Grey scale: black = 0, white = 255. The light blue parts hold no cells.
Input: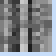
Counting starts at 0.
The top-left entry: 82
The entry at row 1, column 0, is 112
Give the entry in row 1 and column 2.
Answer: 128
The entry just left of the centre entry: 128
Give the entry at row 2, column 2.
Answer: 97
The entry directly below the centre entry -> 159
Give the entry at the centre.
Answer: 112
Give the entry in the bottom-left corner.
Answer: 112
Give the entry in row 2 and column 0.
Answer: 112
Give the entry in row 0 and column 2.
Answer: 82
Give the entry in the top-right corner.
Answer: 173
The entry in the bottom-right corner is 159
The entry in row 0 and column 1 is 159
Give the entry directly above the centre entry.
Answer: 128
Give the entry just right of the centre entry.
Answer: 97
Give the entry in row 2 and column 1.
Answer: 173

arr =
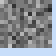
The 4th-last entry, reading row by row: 123
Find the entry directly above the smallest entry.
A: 67
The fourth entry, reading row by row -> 108
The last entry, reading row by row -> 123
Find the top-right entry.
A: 123
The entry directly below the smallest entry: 123
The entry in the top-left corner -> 194
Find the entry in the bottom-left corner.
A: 123
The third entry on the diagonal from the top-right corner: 108
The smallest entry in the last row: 79
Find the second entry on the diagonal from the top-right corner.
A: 123
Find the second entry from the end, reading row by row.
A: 108
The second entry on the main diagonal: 108
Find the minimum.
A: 38
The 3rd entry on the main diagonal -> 155
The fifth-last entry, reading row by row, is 155
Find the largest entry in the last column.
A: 180
